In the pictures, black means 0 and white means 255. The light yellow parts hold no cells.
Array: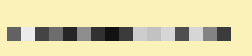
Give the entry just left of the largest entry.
98
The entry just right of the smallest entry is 59
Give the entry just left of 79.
214

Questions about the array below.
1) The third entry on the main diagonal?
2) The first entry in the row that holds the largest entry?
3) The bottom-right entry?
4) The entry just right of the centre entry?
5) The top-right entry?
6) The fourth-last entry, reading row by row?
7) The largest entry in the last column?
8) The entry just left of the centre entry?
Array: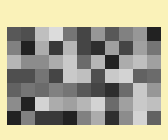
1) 140
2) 88
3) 98
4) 79
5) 34
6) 46
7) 191
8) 201

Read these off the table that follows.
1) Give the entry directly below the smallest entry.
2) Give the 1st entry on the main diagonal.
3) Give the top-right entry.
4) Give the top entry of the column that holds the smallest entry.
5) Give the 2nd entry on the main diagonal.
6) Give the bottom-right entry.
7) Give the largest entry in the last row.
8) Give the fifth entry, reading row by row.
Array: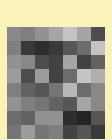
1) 86
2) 136
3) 77
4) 165
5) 57
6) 57
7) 156
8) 196

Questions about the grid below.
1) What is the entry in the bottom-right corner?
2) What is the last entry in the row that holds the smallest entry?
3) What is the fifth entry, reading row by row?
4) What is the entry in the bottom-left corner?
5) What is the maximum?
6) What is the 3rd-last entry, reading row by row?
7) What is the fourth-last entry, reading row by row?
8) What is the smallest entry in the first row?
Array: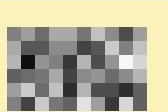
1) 97
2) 214
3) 169
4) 128
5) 246
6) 56
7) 158
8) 77

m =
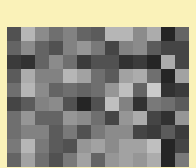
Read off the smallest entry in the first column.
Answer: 59
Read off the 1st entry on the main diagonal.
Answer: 81
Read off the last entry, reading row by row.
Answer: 121
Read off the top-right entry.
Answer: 100
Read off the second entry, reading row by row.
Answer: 182
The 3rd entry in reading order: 139
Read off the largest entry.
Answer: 203
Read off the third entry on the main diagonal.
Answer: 100
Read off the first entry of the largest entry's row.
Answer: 111
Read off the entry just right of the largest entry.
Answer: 49
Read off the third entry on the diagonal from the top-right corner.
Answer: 37
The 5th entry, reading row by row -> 130
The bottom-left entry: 100
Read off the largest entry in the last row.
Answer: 172
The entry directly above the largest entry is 111
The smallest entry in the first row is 37
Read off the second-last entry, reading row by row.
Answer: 37
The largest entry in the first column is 121
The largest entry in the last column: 162

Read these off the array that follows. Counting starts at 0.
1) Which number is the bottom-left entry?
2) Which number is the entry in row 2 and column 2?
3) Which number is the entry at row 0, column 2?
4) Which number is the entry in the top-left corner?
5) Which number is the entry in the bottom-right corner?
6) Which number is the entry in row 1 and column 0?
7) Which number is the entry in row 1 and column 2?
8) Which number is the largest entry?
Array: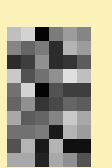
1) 168
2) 144
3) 4
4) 191
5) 82
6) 133
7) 123
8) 223

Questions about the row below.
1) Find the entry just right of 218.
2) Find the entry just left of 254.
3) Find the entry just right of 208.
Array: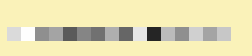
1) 254
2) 218
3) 164

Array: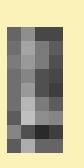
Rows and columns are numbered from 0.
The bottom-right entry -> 101
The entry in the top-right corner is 71
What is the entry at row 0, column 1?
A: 142
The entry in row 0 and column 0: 101
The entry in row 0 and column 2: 71
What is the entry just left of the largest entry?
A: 92
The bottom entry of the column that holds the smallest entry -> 101
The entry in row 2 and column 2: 123
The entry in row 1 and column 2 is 123
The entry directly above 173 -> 80

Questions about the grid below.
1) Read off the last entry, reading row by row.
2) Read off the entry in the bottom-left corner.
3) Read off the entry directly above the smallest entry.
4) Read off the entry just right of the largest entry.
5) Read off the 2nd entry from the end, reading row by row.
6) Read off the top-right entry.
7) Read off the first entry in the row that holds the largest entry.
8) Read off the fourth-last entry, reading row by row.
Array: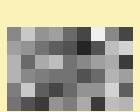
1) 179
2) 115
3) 70
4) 136
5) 189
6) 70
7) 136
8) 170
